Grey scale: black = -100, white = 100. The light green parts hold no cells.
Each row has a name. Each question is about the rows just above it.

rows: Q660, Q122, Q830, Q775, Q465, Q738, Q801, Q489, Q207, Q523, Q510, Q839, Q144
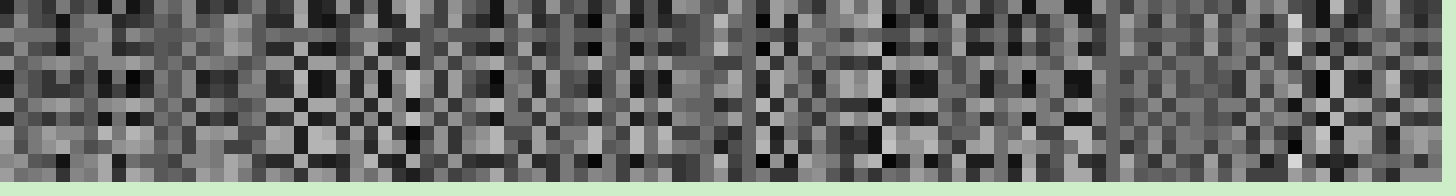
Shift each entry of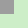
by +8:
31
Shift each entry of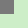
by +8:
3

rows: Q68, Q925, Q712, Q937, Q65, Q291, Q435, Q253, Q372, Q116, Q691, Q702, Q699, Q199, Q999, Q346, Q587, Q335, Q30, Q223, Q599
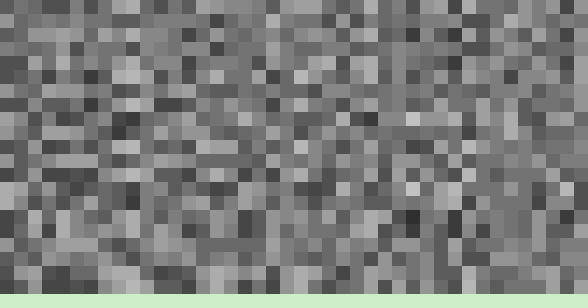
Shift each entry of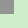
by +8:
24
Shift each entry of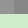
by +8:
24 14
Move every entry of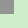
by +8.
24

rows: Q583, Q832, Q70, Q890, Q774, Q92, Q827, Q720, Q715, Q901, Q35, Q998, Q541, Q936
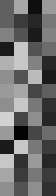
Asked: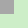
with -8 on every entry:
23
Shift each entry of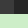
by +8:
-46 -62
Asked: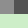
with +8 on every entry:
19 -27

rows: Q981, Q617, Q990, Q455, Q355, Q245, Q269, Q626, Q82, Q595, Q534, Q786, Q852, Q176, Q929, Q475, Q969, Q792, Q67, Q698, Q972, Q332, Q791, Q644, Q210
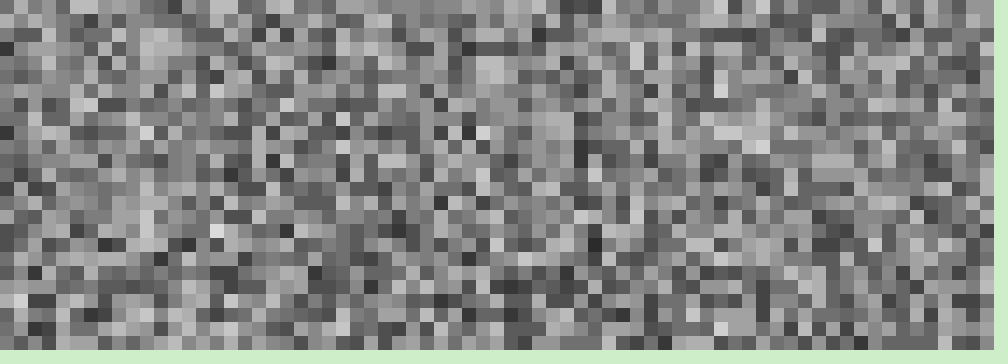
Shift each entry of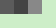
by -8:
-37 -55 -1
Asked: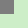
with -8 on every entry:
-10
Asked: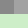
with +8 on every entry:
15 35
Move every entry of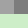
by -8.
19 -10
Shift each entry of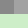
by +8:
15 35
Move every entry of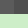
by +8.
-21 -30
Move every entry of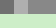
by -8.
-20 29 -1 -1

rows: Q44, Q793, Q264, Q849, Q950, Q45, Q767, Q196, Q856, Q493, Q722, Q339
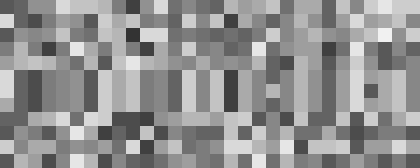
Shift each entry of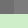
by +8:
-4 5
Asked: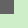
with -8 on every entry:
-30
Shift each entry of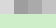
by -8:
62 16 25 45
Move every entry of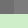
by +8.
-4 5
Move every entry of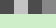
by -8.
-48 45 -48 -2

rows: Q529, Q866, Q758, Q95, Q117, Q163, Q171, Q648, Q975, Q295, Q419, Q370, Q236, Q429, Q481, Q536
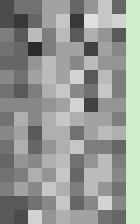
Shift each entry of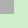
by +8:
45
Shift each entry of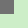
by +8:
-3
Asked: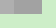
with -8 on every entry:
29 19 19
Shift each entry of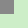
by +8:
15

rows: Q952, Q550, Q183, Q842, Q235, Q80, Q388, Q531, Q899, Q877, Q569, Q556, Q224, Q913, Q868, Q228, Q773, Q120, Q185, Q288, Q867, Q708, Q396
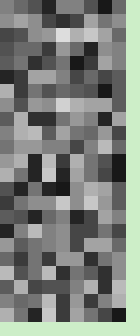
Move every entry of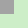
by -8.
20
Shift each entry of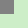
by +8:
9
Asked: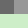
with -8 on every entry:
-26 11
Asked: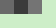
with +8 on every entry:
-10 -46 -1
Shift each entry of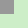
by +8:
27

